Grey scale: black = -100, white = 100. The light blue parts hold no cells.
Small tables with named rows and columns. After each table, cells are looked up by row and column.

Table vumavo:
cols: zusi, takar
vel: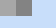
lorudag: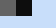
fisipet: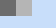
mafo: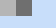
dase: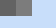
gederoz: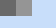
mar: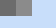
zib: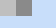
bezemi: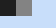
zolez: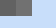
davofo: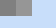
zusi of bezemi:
-76
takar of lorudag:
-90
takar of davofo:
18
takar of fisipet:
42
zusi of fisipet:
-15
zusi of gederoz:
-18

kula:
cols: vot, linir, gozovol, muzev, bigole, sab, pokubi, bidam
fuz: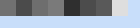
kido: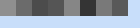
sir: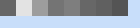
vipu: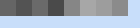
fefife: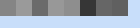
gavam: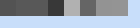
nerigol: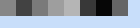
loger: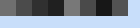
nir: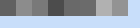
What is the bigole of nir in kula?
-18
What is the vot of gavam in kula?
-35
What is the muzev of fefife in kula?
19
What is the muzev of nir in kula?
-40
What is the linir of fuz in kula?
-41
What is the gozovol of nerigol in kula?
-4
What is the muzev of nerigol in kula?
24
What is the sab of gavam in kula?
-21
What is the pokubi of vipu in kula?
23
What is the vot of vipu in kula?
-21
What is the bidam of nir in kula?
15
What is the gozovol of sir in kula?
23
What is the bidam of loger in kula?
-36
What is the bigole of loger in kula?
-6
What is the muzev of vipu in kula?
-42
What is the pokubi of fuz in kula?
-30

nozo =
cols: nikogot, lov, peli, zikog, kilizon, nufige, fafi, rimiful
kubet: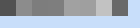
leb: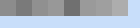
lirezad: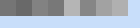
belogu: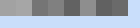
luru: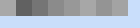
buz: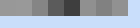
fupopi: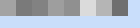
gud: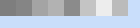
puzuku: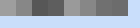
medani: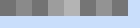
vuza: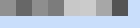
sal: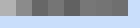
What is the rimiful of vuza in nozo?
-34
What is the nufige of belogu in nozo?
11
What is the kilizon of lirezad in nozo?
42
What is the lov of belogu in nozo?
30
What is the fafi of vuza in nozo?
31
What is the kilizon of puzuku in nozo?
21
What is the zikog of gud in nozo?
40
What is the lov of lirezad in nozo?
-18
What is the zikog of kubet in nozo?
-1

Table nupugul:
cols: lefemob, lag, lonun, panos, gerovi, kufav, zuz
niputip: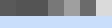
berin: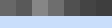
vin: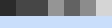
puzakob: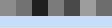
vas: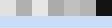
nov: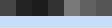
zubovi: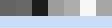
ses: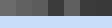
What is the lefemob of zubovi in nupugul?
-22
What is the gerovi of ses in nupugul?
-26
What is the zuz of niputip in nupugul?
71
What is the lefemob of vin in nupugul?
-66
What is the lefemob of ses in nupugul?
-16
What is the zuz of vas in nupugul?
-84
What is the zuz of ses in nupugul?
-55
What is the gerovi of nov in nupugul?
-4
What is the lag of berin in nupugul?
-30
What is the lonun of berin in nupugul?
5
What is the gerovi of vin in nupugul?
-23
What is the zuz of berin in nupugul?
-51
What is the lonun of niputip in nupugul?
-34
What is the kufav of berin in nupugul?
-47
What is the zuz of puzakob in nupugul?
-14
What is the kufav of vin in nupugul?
10

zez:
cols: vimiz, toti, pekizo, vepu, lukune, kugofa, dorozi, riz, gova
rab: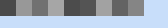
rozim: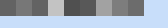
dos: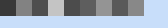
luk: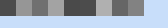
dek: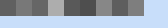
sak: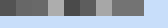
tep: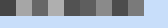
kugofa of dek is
-39
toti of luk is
18
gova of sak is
-10
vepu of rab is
30
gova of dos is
7
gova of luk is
2
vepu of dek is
36
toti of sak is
-19
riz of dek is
-26
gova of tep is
-4
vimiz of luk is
-40
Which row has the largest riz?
rozim

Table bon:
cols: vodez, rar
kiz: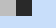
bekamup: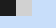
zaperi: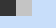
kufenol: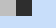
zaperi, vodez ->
-59
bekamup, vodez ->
-78
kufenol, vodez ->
50
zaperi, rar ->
54
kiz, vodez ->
49
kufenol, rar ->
-64
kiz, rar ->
-68
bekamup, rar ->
64

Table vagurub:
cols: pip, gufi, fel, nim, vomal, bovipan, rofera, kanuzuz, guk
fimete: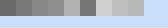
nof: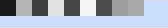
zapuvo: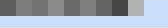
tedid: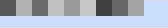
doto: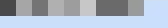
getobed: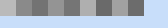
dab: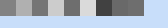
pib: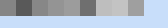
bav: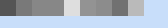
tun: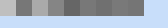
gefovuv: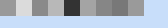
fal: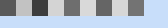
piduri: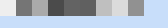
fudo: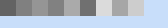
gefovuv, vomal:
-60
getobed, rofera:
-17
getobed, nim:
16
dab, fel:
-8
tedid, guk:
29
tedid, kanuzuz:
-19
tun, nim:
4
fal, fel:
-52
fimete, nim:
12
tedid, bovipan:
55
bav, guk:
46
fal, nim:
66
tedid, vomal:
21

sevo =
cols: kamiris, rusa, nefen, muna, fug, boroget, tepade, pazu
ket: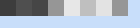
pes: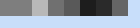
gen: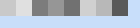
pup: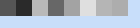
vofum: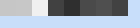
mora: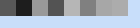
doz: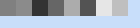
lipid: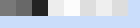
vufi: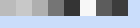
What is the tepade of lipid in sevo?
87
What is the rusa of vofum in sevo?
56
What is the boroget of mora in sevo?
0
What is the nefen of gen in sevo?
-3
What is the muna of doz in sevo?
-20
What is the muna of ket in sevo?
18
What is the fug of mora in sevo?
43
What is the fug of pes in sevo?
-30
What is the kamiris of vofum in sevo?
55
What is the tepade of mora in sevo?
31

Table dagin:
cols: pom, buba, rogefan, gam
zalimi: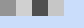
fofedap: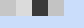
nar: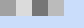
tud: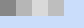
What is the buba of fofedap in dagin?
72
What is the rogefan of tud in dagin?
71
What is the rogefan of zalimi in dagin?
-37
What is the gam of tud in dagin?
49
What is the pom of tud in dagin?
6
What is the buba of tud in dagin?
42
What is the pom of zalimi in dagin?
15

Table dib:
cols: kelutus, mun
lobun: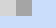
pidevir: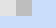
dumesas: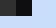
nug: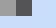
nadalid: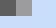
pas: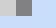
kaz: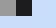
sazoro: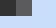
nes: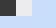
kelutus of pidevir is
78
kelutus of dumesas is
-62
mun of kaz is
-78
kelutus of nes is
-55
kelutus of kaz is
21
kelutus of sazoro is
-61
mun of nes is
85
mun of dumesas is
-89
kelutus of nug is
24
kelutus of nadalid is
-26
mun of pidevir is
48
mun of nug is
-34
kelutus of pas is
63
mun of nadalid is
22
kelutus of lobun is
66
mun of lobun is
30
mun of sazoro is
-29

